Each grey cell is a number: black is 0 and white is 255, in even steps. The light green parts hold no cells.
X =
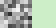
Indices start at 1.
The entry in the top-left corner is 214
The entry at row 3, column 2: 156
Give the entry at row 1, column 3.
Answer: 171
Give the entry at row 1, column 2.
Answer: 143
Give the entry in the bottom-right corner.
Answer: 76
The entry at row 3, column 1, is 103
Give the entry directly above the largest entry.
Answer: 230
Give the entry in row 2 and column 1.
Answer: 117
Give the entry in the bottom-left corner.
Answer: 214
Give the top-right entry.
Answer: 131
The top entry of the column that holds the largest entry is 143

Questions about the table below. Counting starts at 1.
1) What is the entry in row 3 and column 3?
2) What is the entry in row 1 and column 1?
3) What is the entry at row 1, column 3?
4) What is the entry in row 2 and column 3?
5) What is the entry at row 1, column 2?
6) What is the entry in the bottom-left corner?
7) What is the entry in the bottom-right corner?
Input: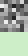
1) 125
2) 140
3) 125
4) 96
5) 83
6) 109
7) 194
